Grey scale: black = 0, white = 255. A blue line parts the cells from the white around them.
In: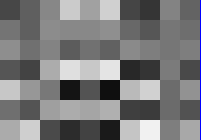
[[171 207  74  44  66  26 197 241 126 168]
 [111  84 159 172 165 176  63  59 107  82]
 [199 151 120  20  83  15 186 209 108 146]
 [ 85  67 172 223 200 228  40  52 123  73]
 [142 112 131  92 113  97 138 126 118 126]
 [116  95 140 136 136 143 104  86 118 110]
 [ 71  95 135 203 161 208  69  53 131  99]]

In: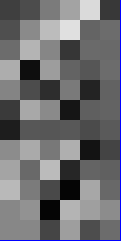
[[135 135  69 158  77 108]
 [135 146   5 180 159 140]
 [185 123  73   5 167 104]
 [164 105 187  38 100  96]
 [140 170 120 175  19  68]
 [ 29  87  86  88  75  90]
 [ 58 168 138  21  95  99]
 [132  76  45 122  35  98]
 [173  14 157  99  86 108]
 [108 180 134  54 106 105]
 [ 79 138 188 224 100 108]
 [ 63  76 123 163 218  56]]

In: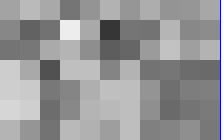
[[180 149 115 185 177 158 190 128 132 143 120]
 [214 207 109 136 180 185 190 143 106 116 122]
 [206 202 120 133 175 191 190 148 111 125 127]
 [205 169  81 191 191 132 179 115 118 108 106]
 [116 119 170 180 142  93 102 155 194 159 179]
 [135  98 114 237 169  54 117 115 181 136 140]
 [163 186 169 117 148 178 150 173 148 150 167]]

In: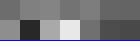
[[142  40 169 232 112  77  73]
 [109 128 132 115 125 101 100]]

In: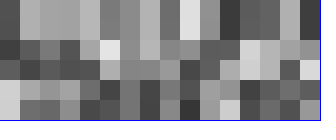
[[207 110 104 141  73  83 116  68 136  54 156 205  76 106  81 152]
 [208 169 149 163 109  69 116  70 120  82 159 147  66  92 110  93]
 [ 93  70  90  80  83 175 133 134 153  72  94 173 207 181  89 217]
 [ 64  91 121  84 166 228 141 182 134 143  92  93 211 181 162 146]
 [ 80 176 164 162 183 124 139 179 110 224 143  59  93  98 176  62]
 [ 81 176 164 162 183 122 139 179 109 223 145  59  91  98 176  62]]

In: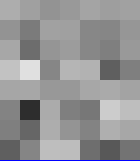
[[ 95 133 190 189 110  88 115]
 [127 102 173 148 131 175 167]
 [131  45 171 127 119 204 190]
 [166 167 152 152 167 170 163]
 [194 224 134 181 178  95 127]
 [167 109 149 156 135 127 153]
 [147 123 161 160 135 134 150]
 [173 160 147 153 164 158 161]]
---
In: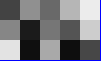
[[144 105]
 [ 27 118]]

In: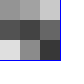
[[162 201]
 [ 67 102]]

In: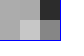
[[170  44]
 [199 134]]

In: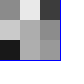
[[233  60]
 [173 140]]

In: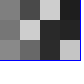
[[ 73 206]
 [206  41]]

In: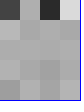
[[175  42]
 [169 174]]

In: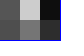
[[205  14]
 [117  45]]

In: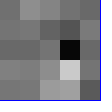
[[142 132]
 [119  99]]

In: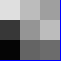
[[188 159]
 [149 188]]
